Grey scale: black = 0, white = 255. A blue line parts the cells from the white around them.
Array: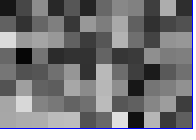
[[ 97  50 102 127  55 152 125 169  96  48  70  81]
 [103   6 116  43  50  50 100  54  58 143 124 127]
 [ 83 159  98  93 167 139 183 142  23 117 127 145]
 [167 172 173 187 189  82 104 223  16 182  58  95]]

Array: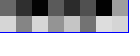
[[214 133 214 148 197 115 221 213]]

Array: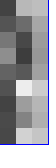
[[ 84 108 167]
 [142  61 151]
 [ 82 237 204]
 [ 74 131 175]]

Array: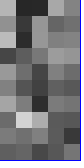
[[145  57 150 101 112]
 [ 70  93 120 156 149]
 [129  84  65  96  88]
 [107 211 173  90  87]
 [ 95 101  72  87 117]]

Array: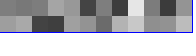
[[158 169  67  63 160 147 107 179 200 143 146 188]]

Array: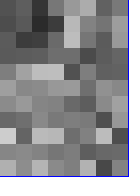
[[ 77  89  43  60 184 130 116 157]
 [ 90  92  94 110 110  75  92 101]
 [159 136 139 152 154 111 145 136]
 [104 111 137 121 126 122  79 151]
 [134 138 131 118 125  94 104 106]]

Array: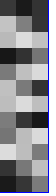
[[195 127  52]
 [ 23  50 117]
 [192 122  51]
 [124  53  24]
 [220 189 123]
 [ 26  54 123]]
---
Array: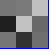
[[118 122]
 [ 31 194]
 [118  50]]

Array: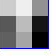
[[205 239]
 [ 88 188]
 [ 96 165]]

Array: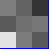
[[126  99]
 [ 90 112]
 [226 124]]

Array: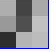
[[174  68]
 [153  79]
 [ 46 180]]

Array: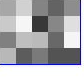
[[167 209]
 [202 246]
 [128 191]]

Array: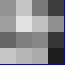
[[147 197]
 [159 226]
 [102 127]]

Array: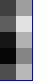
[[ 64 158]
 [ 94 226]
 [ 22 178]]

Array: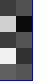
[[ 61  81]
 [208  11]
 [ 60  84]]
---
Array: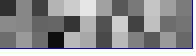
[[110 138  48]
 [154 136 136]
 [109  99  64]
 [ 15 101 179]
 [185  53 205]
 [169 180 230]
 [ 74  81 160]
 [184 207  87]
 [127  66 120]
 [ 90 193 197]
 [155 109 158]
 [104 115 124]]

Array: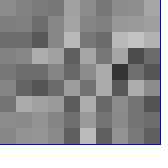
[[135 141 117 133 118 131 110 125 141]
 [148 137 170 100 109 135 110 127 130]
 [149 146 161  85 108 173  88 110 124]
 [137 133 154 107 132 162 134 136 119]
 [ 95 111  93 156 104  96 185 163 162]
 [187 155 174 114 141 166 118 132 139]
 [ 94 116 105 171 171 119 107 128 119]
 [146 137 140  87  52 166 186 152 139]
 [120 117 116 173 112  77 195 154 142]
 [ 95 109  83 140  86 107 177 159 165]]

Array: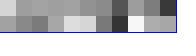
[[162 213]
 [137 158]
 [123 163]
 [167 159]
 [221 162]
 [214 146]
 [121 139]
 [ 52  85]
 [247 157]
 [173 125]
 [167  57]]

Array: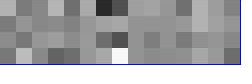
[[120 140 123 178]
 [188 120 149 123]
 [137 150 135 136]
 [ 99 157 139 181]
 [110 140 130 111]
 [152 153 151 170]
 [168 110 162  41]
 [248  81 167  80]
 [147 147 147 159]
 [139 126 147 163]
 [141 146 147 150]
 [144 123 152 112]
 [167 144 178 178]
 [153 149 161 157]
 [109 135 149 130]]

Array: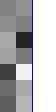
[[ 93 107  62 159 169 142 131]
 [182 169 240 121  37 128 145]]

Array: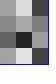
[[162  98 136 160]
 [227  37 168 219]
 [ 67 157 125  66]]

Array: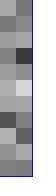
[[128 146 178  82 162 174 158 130 158 122 169]
 [123 168  95 128 166 214 142  58 165 135 118]]
